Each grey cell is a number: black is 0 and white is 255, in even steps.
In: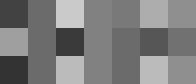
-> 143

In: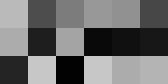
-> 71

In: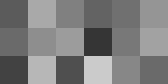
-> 149

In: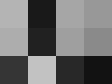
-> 152

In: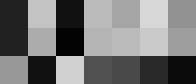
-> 146

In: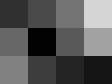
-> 213

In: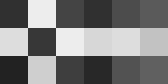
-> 90

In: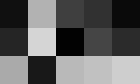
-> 10

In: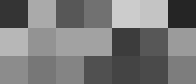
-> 37
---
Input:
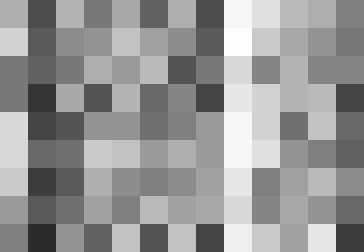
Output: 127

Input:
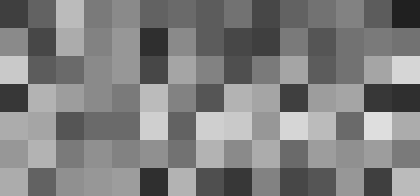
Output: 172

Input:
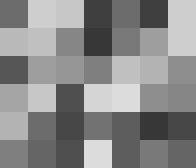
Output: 127

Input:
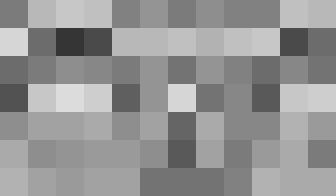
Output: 178

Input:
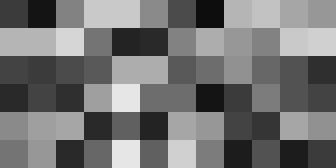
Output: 116
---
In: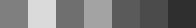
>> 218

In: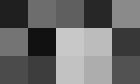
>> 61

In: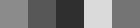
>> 87

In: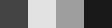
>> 226

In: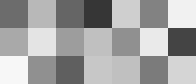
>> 144

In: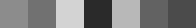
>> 113
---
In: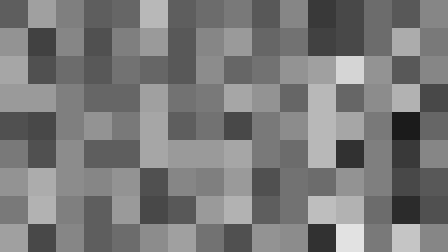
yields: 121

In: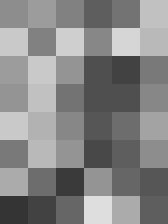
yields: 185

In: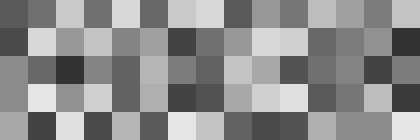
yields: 51

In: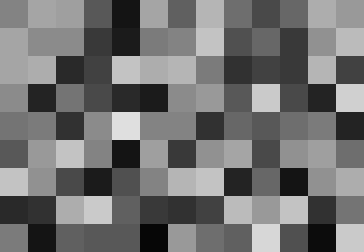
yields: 187

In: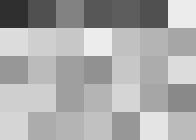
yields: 166

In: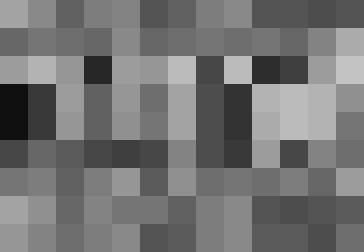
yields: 171

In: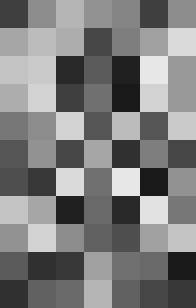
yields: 218
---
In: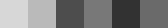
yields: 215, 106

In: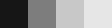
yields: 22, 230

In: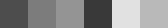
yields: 77, 185

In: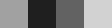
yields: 161, 210

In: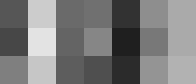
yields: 86, 178

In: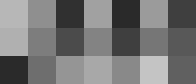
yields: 183, 96
